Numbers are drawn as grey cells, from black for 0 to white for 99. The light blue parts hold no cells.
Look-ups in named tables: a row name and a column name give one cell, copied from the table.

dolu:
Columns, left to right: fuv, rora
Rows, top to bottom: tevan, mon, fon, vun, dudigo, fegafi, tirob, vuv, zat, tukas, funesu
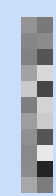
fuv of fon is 50
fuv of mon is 52
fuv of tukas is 54
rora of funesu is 48
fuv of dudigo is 78
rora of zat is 90
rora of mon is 54
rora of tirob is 79
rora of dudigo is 27
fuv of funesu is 65
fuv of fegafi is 49
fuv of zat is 53
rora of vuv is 33
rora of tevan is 47
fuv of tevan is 57
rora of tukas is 14
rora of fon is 33
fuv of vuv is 56
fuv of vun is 63
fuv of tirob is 61
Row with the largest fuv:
dudigo

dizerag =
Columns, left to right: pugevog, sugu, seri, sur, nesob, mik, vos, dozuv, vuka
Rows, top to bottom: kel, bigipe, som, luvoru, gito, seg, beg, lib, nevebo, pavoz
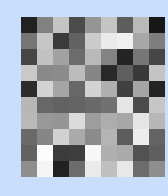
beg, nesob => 61
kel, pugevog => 13
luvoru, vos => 37
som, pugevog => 27
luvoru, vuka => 76
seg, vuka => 77
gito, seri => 64
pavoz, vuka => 55
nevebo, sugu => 98
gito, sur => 40
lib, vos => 36
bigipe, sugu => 77
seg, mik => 44
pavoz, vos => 90

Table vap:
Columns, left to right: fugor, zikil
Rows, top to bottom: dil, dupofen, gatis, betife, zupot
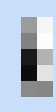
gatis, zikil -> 69
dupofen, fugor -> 50
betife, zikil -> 88
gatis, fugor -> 10
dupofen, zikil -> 98
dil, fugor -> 60
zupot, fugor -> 53
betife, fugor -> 5
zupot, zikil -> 52
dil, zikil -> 95

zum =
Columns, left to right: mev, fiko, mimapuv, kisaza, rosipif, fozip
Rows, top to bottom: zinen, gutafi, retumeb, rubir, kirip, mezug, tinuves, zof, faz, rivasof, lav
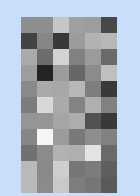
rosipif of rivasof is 48
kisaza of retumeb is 50
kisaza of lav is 49
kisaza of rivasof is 46
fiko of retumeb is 42
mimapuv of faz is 69
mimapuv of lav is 78
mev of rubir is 61
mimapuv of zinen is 77
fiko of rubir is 14
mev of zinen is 55
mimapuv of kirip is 65
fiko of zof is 95
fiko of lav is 54

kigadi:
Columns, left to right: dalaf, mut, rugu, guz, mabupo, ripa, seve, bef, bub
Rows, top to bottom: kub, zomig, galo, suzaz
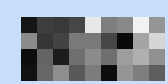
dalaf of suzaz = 7
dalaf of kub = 8
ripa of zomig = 27
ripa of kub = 49
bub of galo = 56
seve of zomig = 4
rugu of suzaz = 55
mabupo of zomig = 47
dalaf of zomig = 54
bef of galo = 68
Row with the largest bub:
zomig

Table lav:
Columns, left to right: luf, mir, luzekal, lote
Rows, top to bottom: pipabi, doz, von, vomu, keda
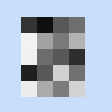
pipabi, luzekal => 34
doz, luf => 94
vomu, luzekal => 81
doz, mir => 63
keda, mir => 66
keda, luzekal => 48
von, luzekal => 34
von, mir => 42
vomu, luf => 12
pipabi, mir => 6
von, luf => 93
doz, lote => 69
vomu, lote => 44
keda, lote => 82
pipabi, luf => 20
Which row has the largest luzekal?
vomu

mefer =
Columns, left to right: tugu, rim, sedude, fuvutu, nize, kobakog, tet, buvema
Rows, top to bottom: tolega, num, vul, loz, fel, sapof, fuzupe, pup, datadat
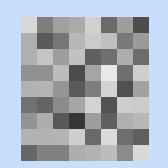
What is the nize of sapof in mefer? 82
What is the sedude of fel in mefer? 58
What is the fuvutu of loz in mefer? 29
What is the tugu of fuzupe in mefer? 57
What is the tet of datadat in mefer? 54
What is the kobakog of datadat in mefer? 73
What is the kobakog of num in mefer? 74
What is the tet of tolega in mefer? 61
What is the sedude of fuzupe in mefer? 34
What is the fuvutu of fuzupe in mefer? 21
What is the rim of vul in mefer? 76
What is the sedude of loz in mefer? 73
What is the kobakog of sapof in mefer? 32

